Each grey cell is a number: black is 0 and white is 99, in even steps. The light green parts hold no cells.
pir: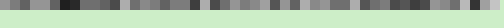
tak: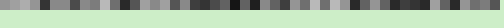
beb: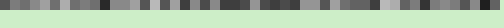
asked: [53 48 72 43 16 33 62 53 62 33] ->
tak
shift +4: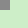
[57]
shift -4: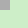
[63]

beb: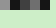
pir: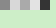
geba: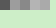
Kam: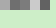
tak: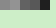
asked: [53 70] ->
geba
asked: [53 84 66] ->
pir
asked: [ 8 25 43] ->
beb
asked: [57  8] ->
beb
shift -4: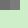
[39 44]
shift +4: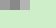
[65 57 74]

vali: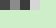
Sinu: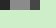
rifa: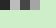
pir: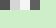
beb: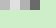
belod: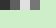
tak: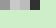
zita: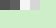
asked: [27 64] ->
rifa
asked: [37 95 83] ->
zita
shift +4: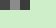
[31 58 27]
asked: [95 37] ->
pir
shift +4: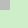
[77]
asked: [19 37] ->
belod

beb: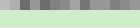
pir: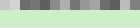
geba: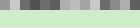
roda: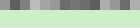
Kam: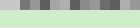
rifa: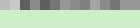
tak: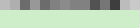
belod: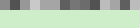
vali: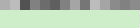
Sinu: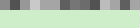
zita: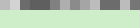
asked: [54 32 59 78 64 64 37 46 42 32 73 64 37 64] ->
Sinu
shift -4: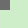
[38]
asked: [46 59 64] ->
pir
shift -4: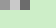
[55 74 38]
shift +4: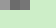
[63 46 50]

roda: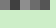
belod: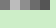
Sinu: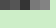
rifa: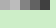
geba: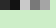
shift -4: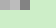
[64 69 47]
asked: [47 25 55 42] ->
roda
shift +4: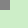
[55]
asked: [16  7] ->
geba

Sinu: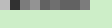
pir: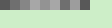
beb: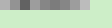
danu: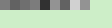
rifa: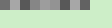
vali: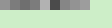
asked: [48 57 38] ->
Sinu
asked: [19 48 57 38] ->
Sinu
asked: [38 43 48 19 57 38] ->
danu
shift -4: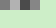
[44 65 25 48]
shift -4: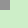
[53]

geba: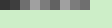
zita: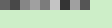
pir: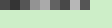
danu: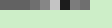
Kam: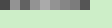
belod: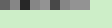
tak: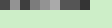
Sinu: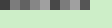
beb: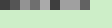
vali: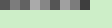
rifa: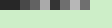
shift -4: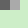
[34 62]
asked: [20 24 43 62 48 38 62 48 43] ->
geba
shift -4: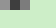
[53 20 44]

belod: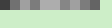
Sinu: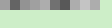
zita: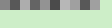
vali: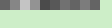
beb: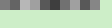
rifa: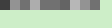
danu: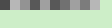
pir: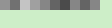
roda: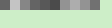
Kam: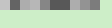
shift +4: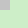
[80]
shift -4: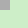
[63]
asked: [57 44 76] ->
pir
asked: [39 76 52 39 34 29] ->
roda

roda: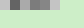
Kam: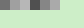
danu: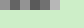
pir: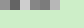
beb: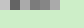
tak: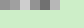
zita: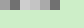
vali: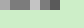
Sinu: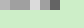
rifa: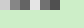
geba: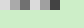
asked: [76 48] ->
vali
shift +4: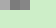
[70 52 56]
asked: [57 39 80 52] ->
pir

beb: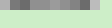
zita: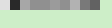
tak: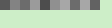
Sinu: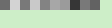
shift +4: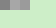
[55 69 64]
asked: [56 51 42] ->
beb
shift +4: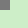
[51]
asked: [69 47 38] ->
zita
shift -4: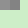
[52 47]
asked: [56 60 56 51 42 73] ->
beb
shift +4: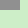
[60 60]

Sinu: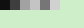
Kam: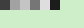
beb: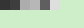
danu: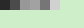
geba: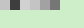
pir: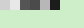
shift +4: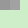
[63 67]
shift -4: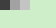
[20 59 72]
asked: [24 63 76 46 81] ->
Sinu
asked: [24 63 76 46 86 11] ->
Kam
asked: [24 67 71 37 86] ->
beb
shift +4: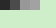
[20 33 63 67]

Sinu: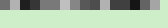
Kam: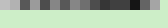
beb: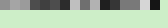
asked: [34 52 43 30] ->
Kam
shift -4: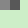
[48 30]
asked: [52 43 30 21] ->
Kam
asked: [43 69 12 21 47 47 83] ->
beb
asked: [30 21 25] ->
Kam

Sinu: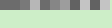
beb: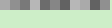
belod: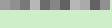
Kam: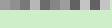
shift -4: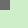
[38]
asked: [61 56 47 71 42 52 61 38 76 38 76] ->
Kam
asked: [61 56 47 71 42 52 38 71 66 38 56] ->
belod

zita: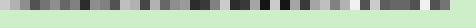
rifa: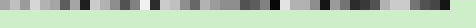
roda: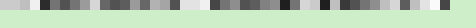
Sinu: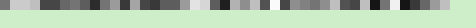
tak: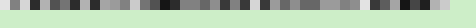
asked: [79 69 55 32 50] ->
rifa
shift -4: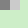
[46 75]

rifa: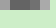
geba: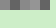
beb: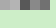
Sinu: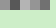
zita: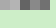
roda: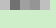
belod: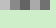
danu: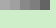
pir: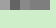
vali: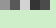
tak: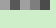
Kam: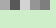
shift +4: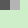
[38 74]
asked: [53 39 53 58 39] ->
geba
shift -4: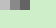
[70 49 35]

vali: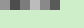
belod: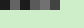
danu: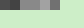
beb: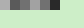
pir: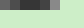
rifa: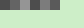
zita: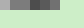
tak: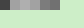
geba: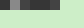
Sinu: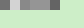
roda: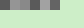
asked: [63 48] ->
tak
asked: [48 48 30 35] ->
zita
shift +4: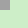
[67]
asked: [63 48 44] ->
tak
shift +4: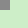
[57]
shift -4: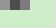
[54 26 44]

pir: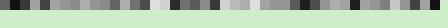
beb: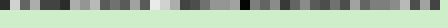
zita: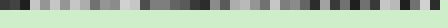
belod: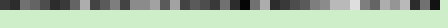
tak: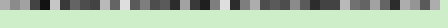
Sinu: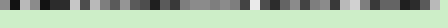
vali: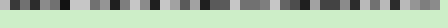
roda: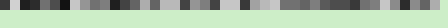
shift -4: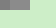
[45 50 50]
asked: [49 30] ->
tak
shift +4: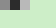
[58 21 76]
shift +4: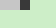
[81 81 26]
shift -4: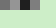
[40 54  8 45]
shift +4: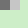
[48 81]

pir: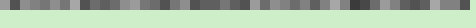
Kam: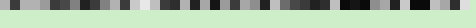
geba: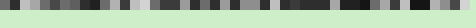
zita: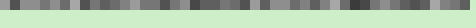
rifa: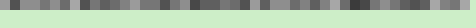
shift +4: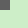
[41]
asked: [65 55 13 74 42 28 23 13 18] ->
Kam
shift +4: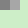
[54 69]
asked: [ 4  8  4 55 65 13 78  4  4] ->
Kam
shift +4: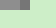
[59 59 50]

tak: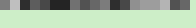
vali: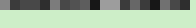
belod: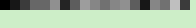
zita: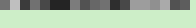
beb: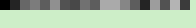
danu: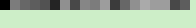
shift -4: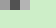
[57 28 66]
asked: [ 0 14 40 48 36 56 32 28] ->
beb
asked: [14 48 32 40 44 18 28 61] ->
zita
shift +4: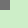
[48]

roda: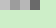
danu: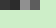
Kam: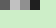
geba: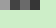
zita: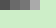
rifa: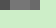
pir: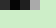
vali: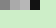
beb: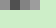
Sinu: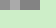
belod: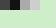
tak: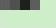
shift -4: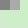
[47 62]
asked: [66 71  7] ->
vali
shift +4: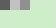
[40 79 60]
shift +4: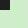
[16]
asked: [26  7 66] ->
belod

